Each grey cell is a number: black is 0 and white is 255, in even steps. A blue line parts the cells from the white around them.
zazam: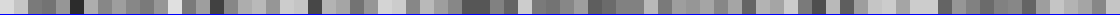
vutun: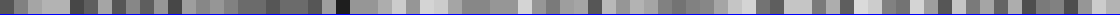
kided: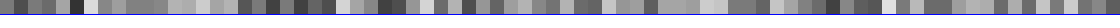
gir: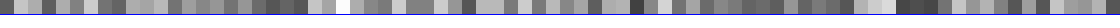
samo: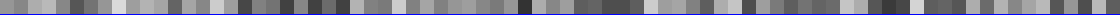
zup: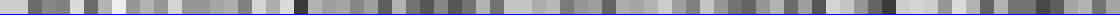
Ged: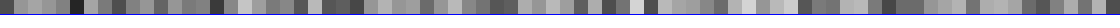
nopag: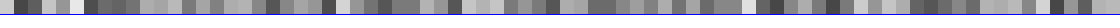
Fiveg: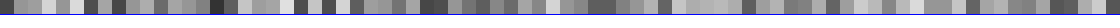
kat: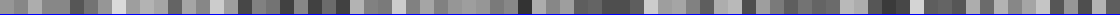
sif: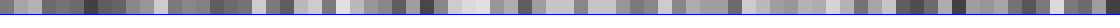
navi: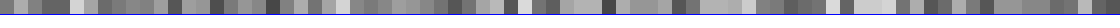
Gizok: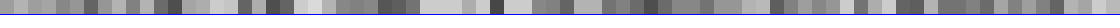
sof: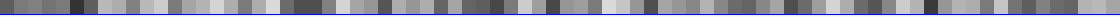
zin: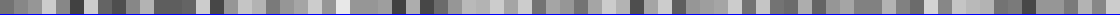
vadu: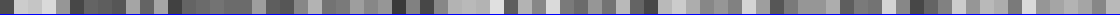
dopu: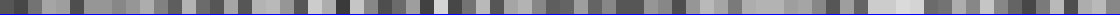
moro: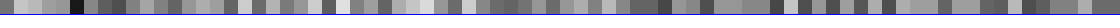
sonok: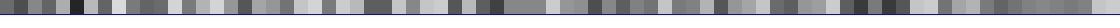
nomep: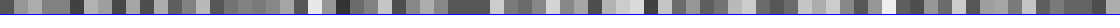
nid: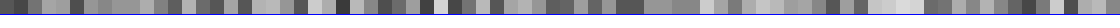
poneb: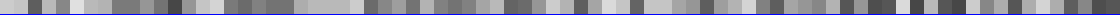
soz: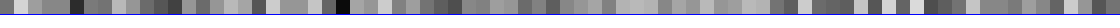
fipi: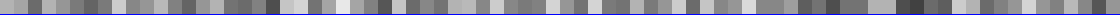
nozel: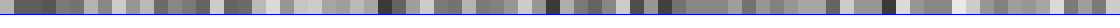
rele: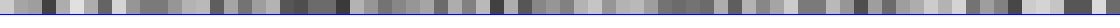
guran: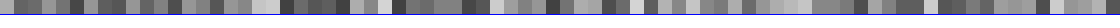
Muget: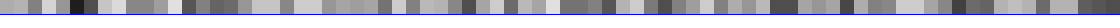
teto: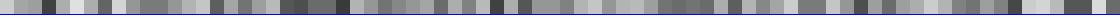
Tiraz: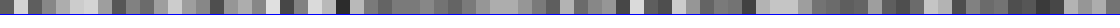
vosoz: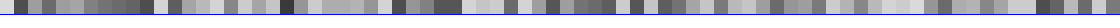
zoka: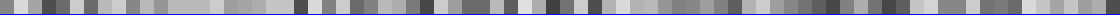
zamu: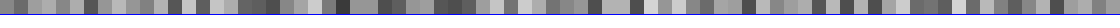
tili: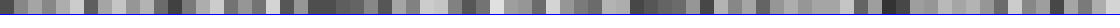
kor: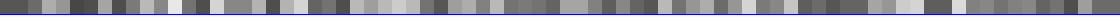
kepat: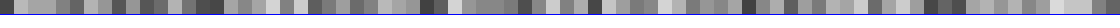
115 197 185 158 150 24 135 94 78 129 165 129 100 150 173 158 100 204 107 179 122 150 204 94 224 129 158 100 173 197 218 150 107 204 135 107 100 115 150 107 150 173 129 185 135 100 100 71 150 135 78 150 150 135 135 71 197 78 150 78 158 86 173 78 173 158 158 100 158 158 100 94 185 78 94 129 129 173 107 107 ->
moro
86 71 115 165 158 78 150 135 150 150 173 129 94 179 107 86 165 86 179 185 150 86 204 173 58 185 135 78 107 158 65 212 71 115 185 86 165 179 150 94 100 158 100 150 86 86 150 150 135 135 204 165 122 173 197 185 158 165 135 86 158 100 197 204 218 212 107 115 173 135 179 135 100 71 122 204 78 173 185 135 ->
nid
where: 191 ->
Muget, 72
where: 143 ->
sonok, 41

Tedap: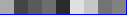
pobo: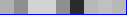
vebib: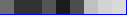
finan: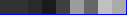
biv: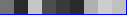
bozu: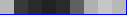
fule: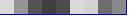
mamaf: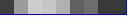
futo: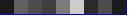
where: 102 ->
finan, 6
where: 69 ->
Tedap, 1
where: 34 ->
bozu, 3

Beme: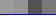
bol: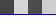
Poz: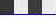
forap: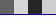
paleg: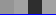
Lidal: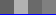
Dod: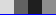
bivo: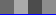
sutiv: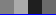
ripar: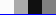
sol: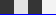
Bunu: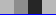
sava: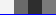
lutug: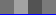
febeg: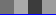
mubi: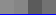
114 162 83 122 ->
lutug
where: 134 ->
mubi, 1
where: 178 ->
Lidal, 1
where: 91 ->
mubi, 2

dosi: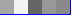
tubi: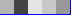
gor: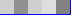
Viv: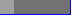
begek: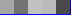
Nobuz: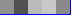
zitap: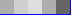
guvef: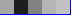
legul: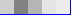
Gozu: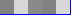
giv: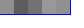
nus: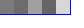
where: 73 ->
begek, 4
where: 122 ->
nus, 0
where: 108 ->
nus, 1

